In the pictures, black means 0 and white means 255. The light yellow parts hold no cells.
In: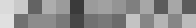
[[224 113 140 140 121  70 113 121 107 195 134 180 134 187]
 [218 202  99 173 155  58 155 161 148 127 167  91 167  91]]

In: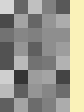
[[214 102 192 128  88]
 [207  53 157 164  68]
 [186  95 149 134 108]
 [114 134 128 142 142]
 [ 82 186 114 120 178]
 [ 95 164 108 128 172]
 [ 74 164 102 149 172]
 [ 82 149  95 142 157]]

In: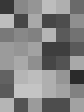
[[ 90 196 196 175 162 129]
 [ 98 181 189 175 149  42]
 [189  70 169  70  77 143]
 [155 149 162  62  62  90]
 [181  83 155  77  77 162]
 [ 55 136 149 189 175 106]
 [155 169 143  70  83 169]
 [121 136 129 181  90 114]]

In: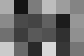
[[173  20 124 189 157 132]
 [112  61  89  81  48 144]
 [138  74  68  97  28 151]
 [203 105  41 216  55 118]]

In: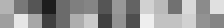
[[159 230 167  64 107 174 202  64 146  78 238 194 194 209 146 133]
 [180 120  85  29 107 127 133  85 152  99 209 186 113 217 139 224]]

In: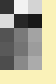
[[ 51 242 212]
 [ 77 137 171]
 [ 83 122 163]
 [ 89 116 156]
 [220  39  24]]

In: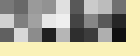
[[209 127 161 231 239  68 134  88  38]
 [120 104 154 146 224  88 203 188 112]
 [ 96 216 140  32 182  46  60 175  17]]

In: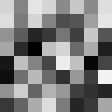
[[213 131 229 213 138 200 138 221]
 [221 124 213 131  77  85 159 229]
 [ 14 112 185 106  49 152  63 243]
 [ 56 100 172 221 124  37  56 166]
 [ 22 192 131  69 237 192   7  69]
 [146 206 100 178 152  63  49  37]
 [146  93  37  56 118  63 200  85]
 [166  43   1 192 213 106 172  30]]
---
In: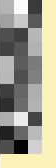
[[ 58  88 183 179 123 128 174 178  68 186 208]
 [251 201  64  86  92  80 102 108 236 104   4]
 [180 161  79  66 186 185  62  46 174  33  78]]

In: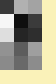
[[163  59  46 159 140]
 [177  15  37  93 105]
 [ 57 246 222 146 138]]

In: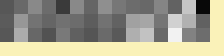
[[  8  97 109]
 [197 177 130]
 [ 98 209 242]
 [133 117 105]
 [104 166 194]
 [108 161 175]
 [119  98  89]
 [143 114 106]
 [101  93  85]
 [137 108  96]
 [ 58 113 121]
 [108 101  82]
 [137 115 103]
 [105 151 172]
 [ 87  91  87]]

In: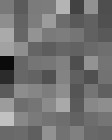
[[ 78  80  89 111 116 114  96 142 117 102]
 [145  97  97 106 147  80 117 136 109 105]
 [ 66  89 117  98  78  96  85  90  98 128]
 [180 108 125 102 129 131 142 169 110 114]
 [124 156 122  93 119  81 125 139 115 146]
 [123 125 147 101 117  99 134 117 122  95]
 [ 91  99 102 143 103 103 141 110 136 107]
 [121 142 170 162  11  43  91 156 193 105]]

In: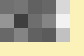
[[216 242 193]
 [103 133  91]
 [ 97 110  97]
 [117  63 132]
 [112 149 104]]

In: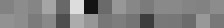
[[140 120]
 [130 152]
 [132 108]
 [137 119]
 [137 120]
 [123  61]
 [135 116]
 [151 125]
 [106 119]
 [ 20 151]
 [221 172]
 [104  78]
 [165 137]
 [133 123]
 [140 141]
 [130 146]]

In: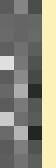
[[ 76 102 105  94  82  72  42  86  91  36  82  94]
 [133 101 101 112 119 138 173 122 110 180 126 114]
 [ 91 104 106  95 223  92 103  92 202 106  90  94]]

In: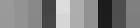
[[128 126]
 [ 78  79]
 [ 28  29]
 [145 146]
 [174 173]
 [220 214]
 [ 68  70]
 [137 136]
 [147 147]
 [154 153]]

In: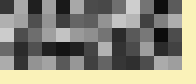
[[ 91 174  76  66 158]
 [ 14 128  12  43 171]
 [116  65 120 158  77]
 [206 182  89  75  47]
 [111 196  43  51  54]
 [ 72 147 116 178 100]
 [ 75  94 143  69  64]
 [168 101 154  33 151]
 [ 25  63 195  20  89]
 [160 147 160  33 163]
 [ 31  79 110  81 147]
 [169 161  77  43  51]
 [ 54 176 204 106 172]]
